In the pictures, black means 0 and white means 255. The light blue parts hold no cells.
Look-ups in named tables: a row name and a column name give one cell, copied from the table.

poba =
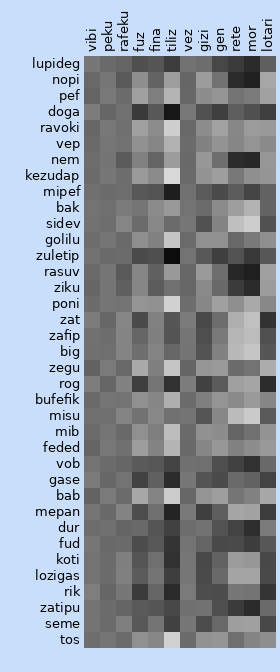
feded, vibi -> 101
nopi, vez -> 102
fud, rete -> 75
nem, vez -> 105
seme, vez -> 119
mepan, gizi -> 64
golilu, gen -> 144
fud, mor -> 61
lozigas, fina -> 116
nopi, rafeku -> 89
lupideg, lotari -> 95
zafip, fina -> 127
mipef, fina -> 84
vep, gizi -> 130
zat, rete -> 175
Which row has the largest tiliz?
kezudap

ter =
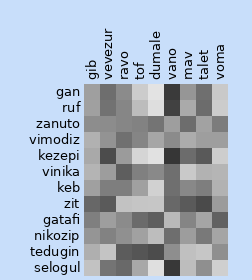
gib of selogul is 194
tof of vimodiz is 133
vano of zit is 104
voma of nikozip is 165
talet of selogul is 143
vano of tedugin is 142
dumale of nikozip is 189
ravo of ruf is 134
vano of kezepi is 54
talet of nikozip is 121
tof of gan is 204
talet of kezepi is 89

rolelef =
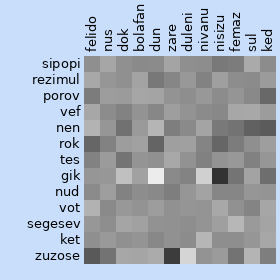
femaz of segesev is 183
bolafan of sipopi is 138
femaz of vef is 167
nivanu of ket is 182
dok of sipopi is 144
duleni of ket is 140
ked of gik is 110
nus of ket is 153
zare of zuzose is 60
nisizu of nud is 134
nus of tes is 155
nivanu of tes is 129
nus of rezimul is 150
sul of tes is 129
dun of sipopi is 139
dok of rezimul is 144
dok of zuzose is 167
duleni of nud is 150
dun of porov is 164
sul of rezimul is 139

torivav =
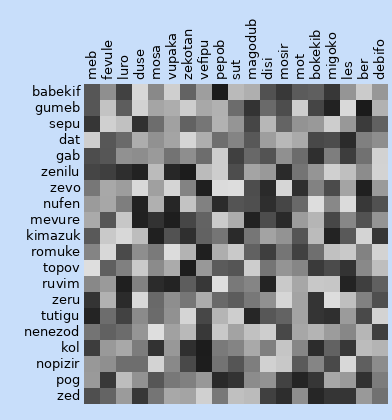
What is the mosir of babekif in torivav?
56
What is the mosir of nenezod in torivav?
72
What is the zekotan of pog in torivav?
128
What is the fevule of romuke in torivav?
216
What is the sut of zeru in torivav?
92
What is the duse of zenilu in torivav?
34
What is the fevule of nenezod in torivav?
97
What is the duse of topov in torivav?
202
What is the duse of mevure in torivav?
33
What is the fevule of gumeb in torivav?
195
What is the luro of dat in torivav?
106
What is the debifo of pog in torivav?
124
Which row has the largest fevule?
romuke

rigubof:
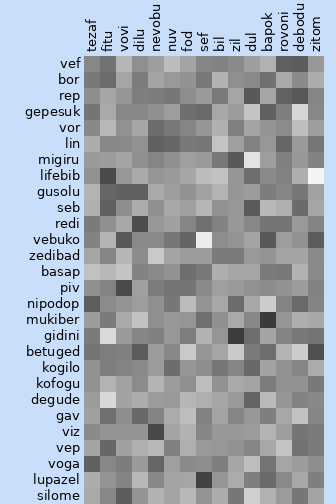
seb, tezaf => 175
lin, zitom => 118
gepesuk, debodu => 214
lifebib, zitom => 244
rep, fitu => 165
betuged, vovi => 128
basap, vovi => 196
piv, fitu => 131
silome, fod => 184
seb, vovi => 142
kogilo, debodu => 134
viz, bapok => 179
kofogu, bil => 145
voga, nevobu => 102
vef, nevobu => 158
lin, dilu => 145
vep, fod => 175
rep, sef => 154
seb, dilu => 172

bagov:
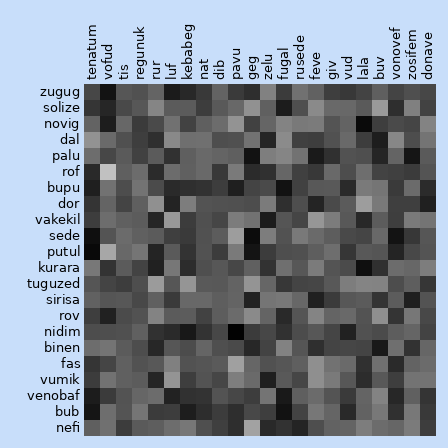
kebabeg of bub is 29
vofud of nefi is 112
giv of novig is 84
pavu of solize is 104
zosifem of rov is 119
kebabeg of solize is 91
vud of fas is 106
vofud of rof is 193
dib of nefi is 63

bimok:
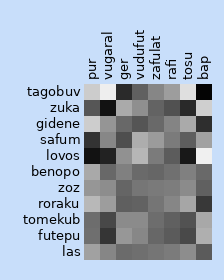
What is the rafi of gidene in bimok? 132
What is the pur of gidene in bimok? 205
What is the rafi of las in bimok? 123
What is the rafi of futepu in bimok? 91
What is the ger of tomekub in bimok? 139
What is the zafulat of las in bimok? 117
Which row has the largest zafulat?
safum

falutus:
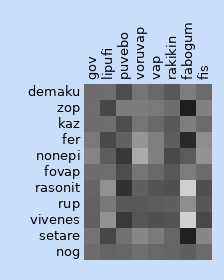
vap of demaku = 104
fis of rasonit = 79
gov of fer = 121
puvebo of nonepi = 56
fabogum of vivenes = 208
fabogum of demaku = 125
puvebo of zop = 124
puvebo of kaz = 77
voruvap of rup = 88
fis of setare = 135

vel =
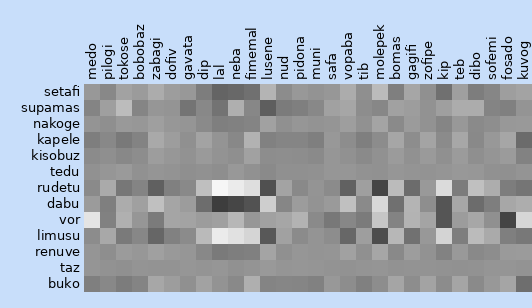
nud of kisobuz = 142
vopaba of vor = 135
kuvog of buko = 110
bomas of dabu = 112
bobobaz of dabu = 160
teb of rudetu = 124
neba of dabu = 70
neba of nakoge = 129
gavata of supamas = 116
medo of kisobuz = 139
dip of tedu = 145

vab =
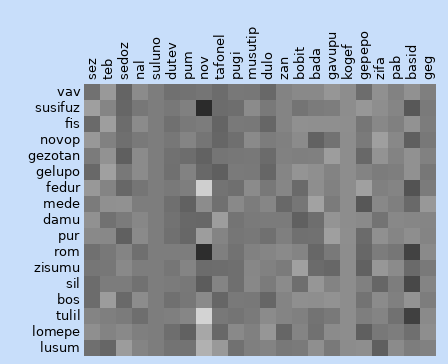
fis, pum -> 121
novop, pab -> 136
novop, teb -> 129
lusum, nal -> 132
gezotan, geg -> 129
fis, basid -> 146
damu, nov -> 103
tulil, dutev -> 127
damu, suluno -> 125
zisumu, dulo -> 129
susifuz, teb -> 133
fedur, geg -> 123
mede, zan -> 104
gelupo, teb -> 160
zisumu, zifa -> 151
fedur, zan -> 134
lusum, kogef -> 140
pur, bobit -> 112
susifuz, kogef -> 141
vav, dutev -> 112
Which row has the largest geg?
mede

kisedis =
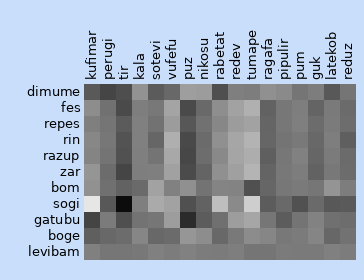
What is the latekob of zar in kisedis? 120
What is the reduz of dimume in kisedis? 117
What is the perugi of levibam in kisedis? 118
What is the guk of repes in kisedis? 108
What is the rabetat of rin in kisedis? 144
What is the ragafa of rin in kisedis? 102
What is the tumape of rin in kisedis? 179
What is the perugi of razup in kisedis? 116
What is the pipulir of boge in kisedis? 120
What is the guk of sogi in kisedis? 106
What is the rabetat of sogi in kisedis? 190
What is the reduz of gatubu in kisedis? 109
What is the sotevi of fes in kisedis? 120
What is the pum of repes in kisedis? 127

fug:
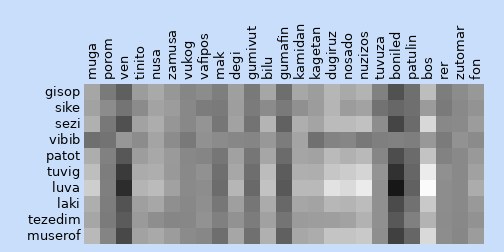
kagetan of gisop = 157
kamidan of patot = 165
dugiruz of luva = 226
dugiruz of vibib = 131
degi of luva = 182
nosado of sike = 156
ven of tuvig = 58
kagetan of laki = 163
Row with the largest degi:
luva

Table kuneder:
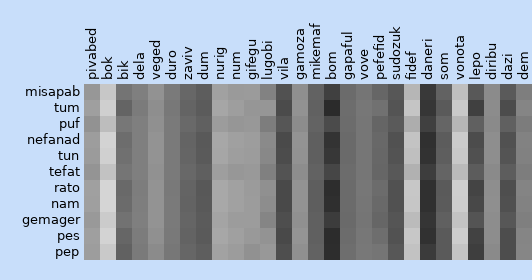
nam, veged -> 147
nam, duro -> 122
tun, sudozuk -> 83
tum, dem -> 133
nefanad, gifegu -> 157
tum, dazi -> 76
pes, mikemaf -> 96
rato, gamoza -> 147
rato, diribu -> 142

